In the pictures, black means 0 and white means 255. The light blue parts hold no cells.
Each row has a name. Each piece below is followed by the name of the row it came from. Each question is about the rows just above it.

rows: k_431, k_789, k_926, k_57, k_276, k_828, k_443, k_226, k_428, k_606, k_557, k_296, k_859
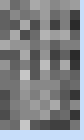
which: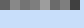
k_789
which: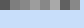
k_557

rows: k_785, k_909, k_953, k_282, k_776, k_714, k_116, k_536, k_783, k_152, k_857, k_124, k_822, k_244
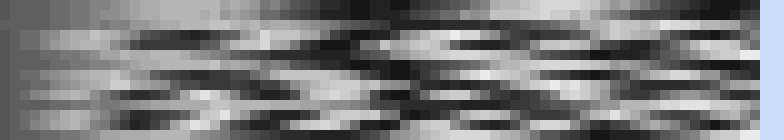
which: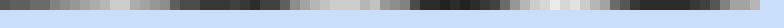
k_783
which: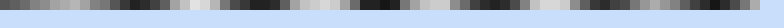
k_822
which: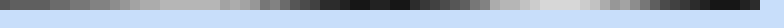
k_785
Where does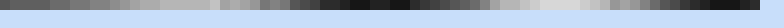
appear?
k_116
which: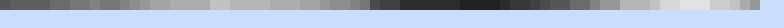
k_857
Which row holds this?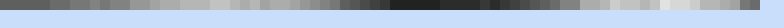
k_953

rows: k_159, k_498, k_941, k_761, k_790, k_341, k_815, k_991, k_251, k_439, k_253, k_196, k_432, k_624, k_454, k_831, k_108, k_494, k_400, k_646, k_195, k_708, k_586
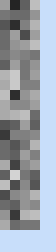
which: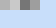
k_991
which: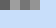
k_815
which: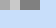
k_251

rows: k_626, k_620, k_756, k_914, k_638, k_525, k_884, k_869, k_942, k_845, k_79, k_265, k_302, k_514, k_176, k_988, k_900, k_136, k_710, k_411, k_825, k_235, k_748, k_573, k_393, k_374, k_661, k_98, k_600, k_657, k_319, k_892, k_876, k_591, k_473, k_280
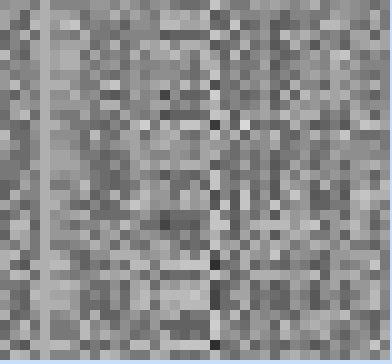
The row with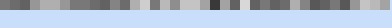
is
k_302
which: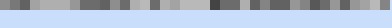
k_319

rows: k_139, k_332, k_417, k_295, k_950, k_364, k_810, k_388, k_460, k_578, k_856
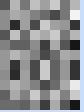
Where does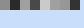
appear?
k_417
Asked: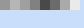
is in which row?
k_460
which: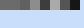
k_856
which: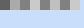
k_578
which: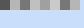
k_139
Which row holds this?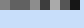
k_950

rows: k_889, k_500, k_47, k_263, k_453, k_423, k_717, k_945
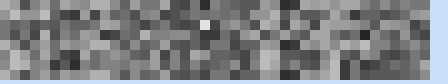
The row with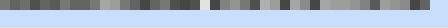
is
k_47
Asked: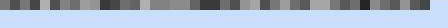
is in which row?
k_263

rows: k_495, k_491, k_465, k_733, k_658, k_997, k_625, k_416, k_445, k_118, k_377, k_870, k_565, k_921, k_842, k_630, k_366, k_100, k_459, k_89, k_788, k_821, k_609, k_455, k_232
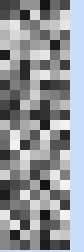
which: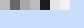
k_565
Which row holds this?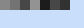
k_232
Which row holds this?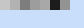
k_658

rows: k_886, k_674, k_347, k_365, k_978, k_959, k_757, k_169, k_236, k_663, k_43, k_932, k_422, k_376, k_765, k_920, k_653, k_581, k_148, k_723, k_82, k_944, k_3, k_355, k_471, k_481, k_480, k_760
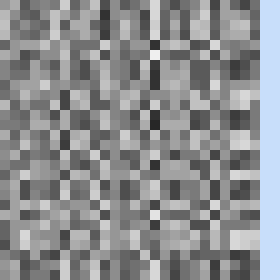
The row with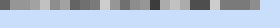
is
k_3
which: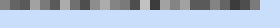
k_757
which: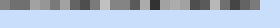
k_653
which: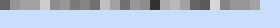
k_236
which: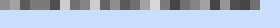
k_760

